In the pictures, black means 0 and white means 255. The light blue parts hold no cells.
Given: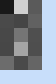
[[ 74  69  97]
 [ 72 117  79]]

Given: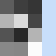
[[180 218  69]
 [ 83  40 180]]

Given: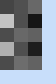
[[195  79  21]
 [ 76 104  97]]

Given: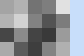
[[179 210 130]
 [ 70 139  68]]

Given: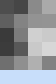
[[ 95 131 147]
 [ 58 124 208]]

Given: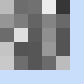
[[149 125 100]
 [108 223  91]]

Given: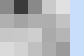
[[176 164 175]
 [199 200 206]]
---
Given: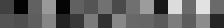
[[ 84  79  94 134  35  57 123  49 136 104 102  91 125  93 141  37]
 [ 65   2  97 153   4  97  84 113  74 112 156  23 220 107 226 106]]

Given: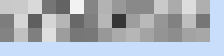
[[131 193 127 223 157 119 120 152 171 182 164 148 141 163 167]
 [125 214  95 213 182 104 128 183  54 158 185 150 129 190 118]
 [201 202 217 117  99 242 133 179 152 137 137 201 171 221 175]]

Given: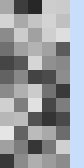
[[ 56 139 175 156 139]
 [160 125  54 120 208]
 [229  99 187 169 108]
 [183 188  82  52  73]
 [208 126 225  71 125]
 [138 176 203 114  58]
 [ 98 136  67  75 141]
 [ 69  88 214 144 136]
 [112 161 179 162  91]
 [139 204 161 207 222]
 [211 169 196 211 192]
 [168  61  39 205 203]]

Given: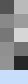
[[147  38]
 [144 115]
 [119 214]
 [137 156]
 [ 83 186]]

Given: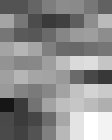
[[ 74  65  83 128 184 228 255 243]
 [ 73  59  70 108 167 228 255 243]
 [ 22  59 115 163 190 198 187 175]
 [154 131 122 135 163 194 211 202]
 [160 181 165 163 153 106  72  56]
 [147 134 136 158 190 218 222 197]
 [164 181 165 127 106 104 112 118]
 [118  90  87 106 134 155 158 141]
 [164 119  76  58  64  94 142 186]
 [ 83  83 101 126 140 138 119  97]]

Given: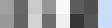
[[153 100 210 110 239  55  86]
 [159 103 203 149 249  92  80]]

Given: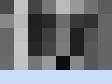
[[108 193 118 154  13 135  87 101]
 [103 197  39  68 124  31  87 101]
 [103 193  34  63 121  31  82 102]
 [136 184  32  42 109  57  49 102]
 [ 74 193  67 120 186 152 113  92]]

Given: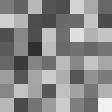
[[183  74 116 156 204 127 104 241]
 [134 196 164  88 192 163 119 176]
 [157  85 165 204 173  85 146 123]
 [103  58 132 110 186 136 195 167]
 [ 90 138  48 189 107 114 104 117]
 [ 79 135  78 195 110 223 178 196]
 [208 182  77  73 106 107 197  75]
 [122  99 185  84  77 211 168 103]]
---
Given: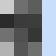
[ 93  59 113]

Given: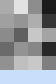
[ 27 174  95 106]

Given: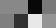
[121 232]

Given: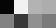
[173 144]

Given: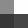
[254  55]

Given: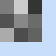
[ 52 136 171]

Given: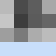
[168  91 122]

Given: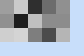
[144 140 126]
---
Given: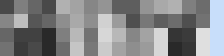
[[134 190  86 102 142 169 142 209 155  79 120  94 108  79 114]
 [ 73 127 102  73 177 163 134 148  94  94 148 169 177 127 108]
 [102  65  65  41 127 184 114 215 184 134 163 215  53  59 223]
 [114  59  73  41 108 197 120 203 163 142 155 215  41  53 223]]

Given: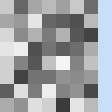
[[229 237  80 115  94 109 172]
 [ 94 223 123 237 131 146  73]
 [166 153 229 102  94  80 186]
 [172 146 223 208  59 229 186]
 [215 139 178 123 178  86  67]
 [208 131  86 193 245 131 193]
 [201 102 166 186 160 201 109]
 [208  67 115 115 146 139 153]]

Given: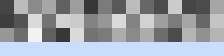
[[ 69 188 138 166  96 158  55 123  89 188 103  75 203  69  75 166]
 [151 109 242  96  55 218 115 123 172 138 172 109  75 180 145 180]
 [ 62  83 218 115 210 203 131 151 218 131 210 158 123 166 103 196]]

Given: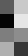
[[  5 230]
 [ 92 201]
 [126 141]
 [176  55]]

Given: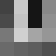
[[120 208 165 150]
 [ 66 201  21 136]
 [ 74 195  21 143]
 [106  99  93  80]]

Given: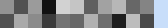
[[ 81 169 139  59 116 103 177 110  30 189  73]
 [147  81 155  18 210 197  95 162 183 103 132]]
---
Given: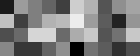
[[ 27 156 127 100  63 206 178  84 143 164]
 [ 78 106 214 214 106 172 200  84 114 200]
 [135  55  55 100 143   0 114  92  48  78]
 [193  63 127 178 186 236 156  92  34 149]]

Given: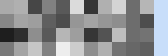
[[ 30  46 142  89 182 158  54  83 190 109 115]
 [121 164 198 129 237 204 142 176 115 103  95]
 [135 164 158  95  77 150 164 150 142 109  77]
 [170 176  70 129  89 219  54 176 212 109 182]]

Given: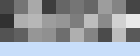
[[ 49 175 183 157 150 125 189 138 209 232]
 [ 75 117 169  61 102 117 102 157 132  69]
 [ 83  96 150 144 110 175 132  75 189  89]]

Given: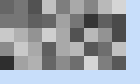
[[ 46 162 177 102 139 110 213 126  88]
 [102 118  82 193 126 169 133 185 213]
 [118 118  95 102 162 118  53  95  74]
 [139 201 169  95 169 185  88 110 193]
 [201 177 147 207 169  82 185 147  74]]

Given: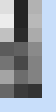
[[ 91  97 138]
 [103  59  51]
 [116  72 130]
 [164 109 130]
 [193  43 171]
 [222  36 178]
 [236  36 185]]

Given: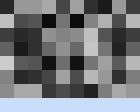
[[ 41 152 152 168  70 160  48  26 152  62]
 [ 62  41  48 145 131 139 191  84  41  62]
 [ 97  26  48 104 145 104 197 117  34  97]
 [131  41  48  70 160  76 183 152  48 124]
 [139 168 168  56  76  56  34 124 168 152]
 [191  76  84  12 117  12 131 176  76 183]
 [204  90  84  18 110  18 117 160  90 183]]
